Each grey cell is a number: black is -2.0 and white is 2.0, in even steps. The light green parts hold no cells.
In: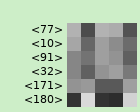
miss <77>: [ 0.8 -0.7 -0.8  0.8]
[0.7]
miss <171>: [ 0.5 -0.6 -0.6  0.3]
[0.4]
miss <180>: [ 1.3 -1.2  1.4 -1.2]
[-1.3]
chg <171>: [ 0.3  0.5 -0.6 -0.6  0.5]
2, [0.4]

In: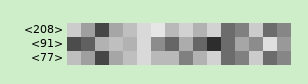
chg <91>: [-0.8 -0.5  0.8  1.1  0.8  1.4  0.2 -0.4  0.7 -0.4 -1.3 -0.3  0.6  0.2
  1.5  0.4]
4, [1.0]
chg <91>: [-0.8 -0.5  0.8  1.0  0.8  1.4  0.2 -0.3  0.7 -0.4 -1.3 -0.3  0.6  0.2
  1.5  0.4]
8, [-0.4]
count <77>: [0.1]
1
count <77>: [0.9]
2

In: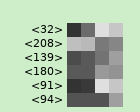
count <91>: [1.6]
0
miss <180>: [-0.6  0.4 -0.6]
[0.3]
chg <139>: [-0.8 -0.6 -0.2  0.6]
4, [0.5]
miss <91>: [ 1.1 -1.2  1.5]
[-1.1]
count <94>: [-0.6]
0

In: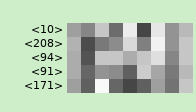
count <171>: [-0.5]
2
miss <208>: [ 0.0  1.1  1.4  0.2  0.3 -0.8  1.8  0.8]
[-0.1]
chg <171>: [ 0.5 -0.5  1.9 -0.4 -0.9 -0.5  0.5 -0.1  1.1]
8, [-0.2]
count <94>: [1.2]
0

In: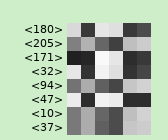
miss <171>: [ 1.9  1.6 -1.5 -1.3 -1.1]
[-1.4]
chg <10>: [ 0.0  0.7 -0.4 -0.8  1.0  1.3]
1, [-0.1]

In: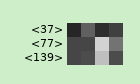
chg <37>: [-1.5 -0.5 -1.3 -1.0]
1, [-1.4]
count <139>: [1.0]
1
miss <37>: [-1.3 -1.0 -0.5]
[-1.4]
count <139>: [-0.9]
1
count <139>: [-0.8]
2
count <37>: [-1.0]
1

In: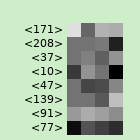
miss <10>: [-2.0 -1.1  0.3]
[-0.2]
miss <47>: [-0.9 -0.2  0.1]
[-0.8]

